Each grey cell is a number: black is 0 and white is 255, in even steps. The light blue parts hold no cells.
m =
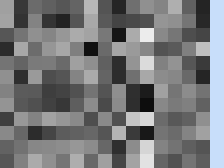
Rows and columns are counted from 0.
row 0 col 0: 160
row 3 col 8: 166
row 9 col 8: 180
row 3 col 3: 150
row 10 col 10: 213
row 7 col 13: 128
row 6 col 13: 140
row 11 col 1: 129
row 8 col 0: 63
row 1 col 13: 117
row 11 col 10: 226
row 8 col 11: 107
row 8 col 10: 216
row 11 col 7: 160
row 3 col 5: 127
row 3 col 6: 16
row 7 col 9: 46
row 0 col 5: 100
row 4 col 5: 160
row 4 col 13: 86
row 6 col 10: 27
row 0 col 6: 183
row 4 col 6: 143
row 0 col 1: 56
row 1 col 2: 131
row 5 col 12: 135
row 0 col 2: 107
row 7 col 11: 136
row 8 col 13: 97
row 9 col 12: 107
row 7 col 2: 80
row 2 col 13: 78
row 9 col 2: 44
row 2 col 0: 86
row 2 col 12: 118
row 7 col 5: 94
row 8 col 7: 138
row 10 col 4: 141

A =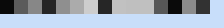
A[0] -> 9
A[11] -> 87
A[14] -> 50
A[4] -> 143
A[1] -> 91

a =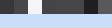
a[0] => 56
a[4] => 70
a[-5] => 69

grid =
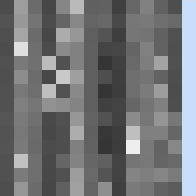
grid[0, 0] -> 76
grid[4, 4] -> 81
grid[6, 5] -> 137
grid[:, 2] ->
[107, 116, 107, 110, 112, 108, 110, 118, 112, 107, 106, 111, 111, 107]
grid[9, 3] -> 72
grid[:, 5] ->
[186, 135, 150, 129, 129, 159, 137, 132, 151, 173, 128, 131, 157, 160]
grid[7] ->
[81, 128, 118, 145, 141, 132, 95, 64, 68, 102, 116, 128, 78]
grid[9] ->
[83, 120, 107, 72, 78, 173, 96, 55, 61, 191, 128, 128, 102]
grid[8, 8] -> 66
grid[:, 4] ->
[134, 101, 172, 138, 81, 200, 82, 141, 80, 78, 78, 101, 80, 96]
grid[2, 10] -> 116
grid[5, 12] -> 78
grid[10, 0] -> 84
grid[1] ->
[83, 152, 116, 76, 101, 135, 100, 104, 73, 119, 121, 111, 105]
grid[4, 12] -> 80
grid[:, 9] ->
[103, 119, 118, 101, 105, 111, 110, 102, 139, 191, 238, 117, 132, 122]
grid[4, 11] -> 163
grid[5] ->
[79, 141, 108, 72, 200, 159, 95, 78, 62, 111, 116, 98, 78]
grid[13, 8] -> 63
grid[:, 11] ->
[97, 111, 97, 98, 163, 98, 157, 128, 149, 128, 99, 100, 134, 98]
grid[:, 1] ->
[158, 152, 165, 223, 121, 141, 120, 128, 122, 120, 122, 193, 123, 150]
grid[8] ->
[85, 122, 112, 73, 80, 151, 99, 82, 66, 139, 119, 149, 119]
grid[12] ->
[81, 123, 111, 72, 80, 157, 105, 84, 67, 132, 127, 134, 123]
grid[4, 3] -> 188
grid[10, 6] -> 98
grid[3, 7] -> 69
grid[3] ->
[77, 223, 110, 76, 138, 129, 96, 69, 70, 101, 129, 98, 79]

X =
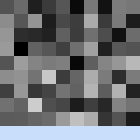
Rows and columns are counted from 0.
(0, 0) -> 83
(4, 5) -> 8
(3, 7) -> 32
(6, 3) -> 68
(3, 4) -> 64
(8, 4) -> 154
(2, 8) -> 17
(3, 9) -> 83
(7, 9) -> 115
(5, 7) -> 123
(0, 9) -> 119
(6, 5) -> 98
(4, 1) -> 157
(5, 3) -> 199
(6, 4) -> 115
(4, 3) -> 123
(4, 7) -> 133
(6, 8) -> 178
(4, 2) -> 132
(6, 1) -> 151
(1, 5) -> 61
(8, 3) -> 107
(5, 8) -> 45
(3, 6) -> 161
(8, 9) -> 27
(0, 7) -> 18
